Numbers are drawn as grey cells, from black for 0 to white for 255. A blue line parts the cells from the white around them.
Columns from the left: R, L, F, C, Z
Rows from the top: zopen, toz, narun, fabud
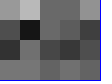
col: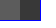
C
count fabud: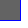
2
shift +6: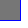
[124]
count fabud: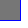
2
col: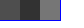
R

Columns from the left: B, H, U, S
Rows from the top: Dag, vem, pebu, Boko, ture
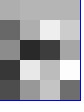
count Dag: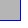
3
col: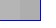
H
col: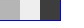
U
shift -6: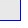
[226]
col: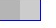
S

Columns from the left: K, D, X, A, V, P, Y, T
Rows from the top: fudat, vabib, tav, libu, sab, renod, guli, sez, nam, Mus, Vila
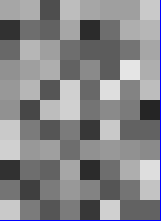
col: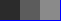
V
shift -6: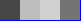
[ 65 183 202 110]

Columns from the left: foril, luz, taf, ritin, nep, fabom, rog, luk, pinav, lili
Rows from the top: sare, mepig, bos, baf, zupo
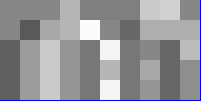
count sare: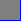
3
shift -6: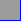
[150]
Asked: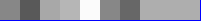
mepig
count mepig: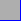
3
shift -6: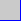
[196]

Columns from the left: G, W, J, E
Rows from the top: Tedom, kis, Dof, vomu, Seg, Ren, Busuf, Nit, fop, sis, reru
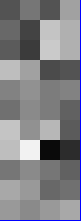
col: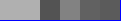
E
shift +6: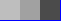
[196 167  81]
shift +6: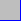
[196]
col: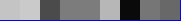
J
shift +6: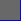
[110]

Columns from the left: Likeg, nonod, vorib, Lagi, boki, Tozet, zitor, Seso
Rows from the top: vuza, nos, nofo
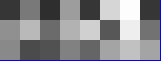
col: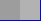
Lagi
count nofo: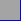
2
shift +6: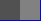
[ 87 135]
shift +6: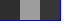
[ 52 163  60]
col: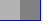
Lagi
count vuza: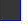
3

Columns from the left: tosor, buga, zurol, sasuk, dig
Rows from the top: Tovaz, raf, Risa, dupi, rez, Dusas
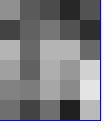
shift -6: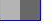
[174  98]
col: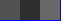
dig
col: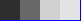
dig
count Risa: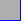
0

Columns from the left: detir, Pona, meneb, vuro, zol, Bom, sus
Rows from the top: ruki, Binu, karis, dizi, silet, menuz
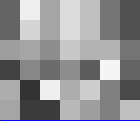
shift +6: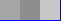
[171 148 205]
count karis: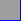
1
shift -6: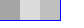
[159 213 185]

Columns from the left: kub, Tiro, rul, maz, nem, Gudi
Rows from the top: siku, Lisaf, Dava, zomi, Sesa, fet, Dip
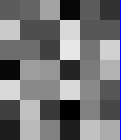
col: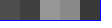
rul
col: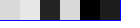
maz
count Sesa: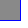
3
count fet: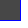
1

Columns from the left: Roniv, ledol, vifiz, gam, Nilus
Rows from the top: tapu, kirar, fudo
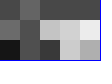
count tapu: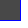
4
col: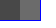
Roniv
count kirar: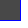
0

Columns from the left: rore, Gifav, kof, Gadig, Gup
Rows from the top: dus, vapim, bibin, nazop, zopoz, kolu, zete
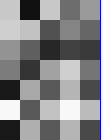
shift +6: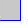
[206]
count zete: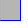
1
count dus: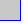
2

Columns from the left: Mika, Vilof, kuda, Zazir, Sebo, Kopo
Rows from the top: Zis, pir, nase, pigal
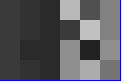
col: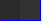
Vilof
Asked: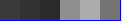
pigal
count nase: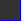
0
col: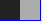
Sebo

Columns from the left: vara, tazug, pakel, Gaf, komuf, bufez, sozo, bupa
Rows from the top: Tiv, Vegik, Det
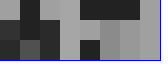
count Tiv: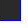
0
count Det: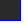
2
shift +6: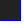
[40]
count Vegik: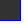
1
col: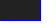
tazug
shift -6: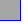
[160]

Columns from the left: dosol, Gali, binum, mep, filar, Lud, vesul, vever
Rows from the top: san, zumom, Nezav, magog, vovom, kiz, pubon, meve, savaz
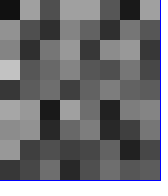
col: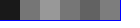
vesul
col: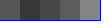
vever
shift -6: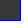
[49]
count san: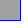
4
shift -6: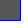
[80]
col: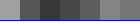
vever

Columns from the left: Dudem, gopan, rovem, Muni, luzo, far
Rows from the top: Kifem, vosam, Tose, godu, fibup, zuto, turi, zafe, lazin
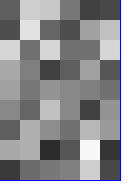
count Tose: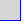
3
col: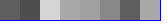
Dudem
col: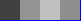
rovem

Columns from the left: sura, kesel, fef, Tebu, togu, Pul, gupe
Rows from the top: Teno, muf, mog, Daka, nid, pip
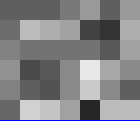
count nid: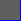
2
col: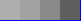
gupe
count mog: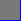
0
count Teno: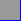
2
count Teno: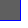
4
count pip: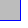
2

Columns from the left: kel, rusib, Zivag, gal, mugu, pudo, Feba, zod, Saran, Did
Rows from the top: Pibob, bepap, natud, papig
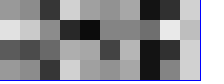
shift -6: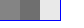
[126 105 227]
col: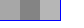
Feba

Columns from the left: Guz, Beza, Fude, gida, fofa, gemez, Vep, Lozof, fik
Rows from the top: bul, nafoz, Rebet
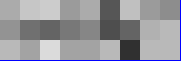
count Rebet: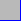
4
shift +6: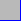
[191]

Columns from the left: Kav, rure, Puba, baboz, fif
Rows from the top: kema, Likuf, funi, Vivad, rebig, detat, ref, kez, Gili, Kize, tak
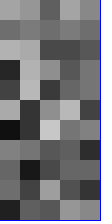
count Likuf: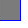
2
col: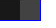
rure
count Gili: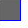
3
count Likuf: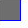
3
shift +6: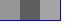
[156 101 170]
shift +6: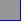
[156]
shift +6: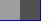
[164  87]

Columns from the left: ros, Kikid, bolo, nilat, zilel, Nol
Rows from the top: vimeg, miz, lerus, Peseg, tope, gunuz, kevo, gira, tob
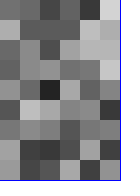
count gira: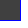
2
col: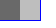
Kikid
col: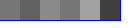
zilel
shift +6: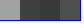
[168  70  63  84]
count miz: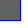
0

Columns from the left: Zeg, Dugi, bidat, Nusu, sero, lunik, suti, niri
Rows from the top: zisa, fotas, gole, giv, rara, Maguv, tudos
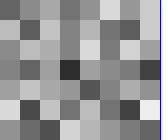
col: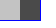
Dugi
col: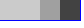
niri
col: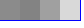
Zeg

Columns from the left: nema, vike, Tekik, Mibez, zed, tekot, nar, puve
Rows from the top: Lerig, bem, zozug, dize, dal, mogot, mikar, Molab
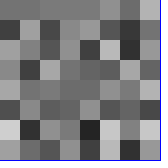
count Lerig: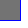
2
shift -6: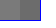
[116 102]
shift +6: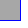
[173]

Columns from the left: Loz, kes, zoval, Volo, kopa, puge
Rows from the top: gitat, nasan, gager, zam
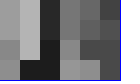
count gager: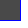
2
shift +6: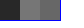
[ 46 124 109]
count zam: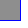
2
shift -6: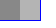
[130 174]
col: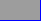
Loz
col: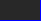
zoval
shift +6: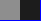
[148  34]

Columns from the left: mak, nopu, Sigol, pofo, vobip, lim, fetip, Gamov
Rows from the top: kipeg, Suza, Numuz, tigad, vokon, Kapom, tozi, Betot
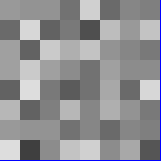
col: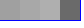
lim
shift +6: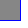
[140]
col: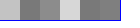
Gamov
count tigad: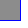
3
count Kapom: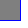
1
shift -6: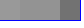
[147 141 141 108]

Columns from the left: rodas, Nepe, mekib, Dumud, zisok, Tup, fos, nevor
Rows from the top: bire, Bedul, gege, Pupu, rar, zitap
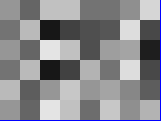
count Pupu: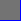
2
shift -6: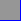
[144]
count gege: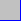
1
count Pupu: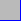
1
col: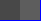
nevor
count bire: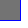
2

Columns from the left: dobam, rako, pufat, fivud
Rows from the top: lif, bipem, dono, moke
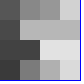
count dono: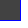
2
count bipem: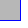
3
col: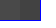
dobam
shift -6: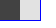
[ 60 220]

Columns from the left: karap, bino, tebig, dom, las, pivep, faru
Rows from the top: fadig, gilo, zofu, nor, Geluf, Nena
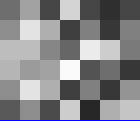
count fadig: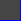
3
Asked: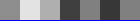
gilo
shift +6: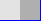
[233 181]
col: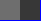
pivep
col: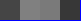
faru
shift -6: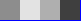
[135 221 169  57]
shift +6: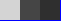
[218  75  53]

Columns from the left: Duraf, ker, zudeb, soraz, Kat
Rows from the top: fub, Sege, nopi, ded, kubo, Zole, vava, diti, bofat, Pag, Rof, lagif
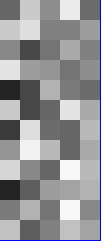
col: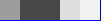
ker
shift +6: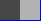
[ 77 184]
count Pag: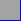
1
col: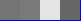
soraz

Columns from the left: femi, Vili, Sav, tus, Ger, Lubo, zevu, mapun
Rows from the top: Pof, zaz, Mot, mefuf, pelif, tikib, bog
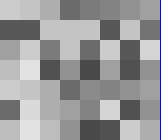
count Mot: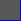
1
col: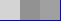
mapun
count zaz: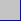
4
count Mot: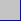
1
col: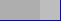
Sav
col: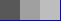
femi

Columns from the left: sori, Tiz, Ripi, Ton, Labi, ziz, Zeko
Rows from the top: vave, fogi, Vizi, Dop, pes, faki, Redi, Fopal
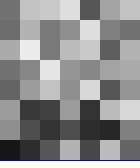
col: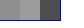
Ton
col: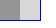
Zeko

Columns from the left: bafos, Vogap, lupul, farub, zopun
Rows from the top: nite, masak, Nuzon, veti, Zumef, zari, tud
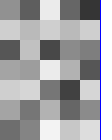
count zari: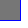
1
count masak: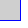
3
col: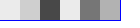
lupul
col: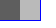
Vogap
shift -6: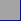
[158]
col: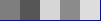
zopun

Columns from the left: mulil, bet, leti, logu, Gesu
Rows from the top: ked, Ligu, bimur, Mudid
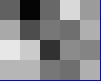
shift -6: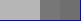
[176 176 113 105]
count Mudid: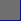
1
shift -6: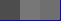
[ 71 113 105]

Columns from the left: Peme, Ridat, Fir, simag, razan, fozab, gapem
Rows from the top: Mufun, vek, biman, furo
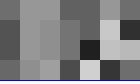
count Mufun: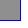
0
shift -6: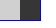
[202  48]
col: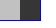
fozab
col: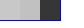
fozab
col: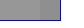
Ridat
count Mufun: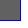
2
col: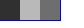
gapem

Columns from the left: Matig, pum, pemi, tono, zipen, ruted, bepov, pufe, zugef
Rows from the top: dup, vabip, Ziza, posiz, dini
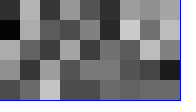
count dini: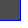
3
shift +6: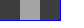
[ 67 171  67]
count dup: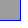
1
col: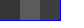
pemi

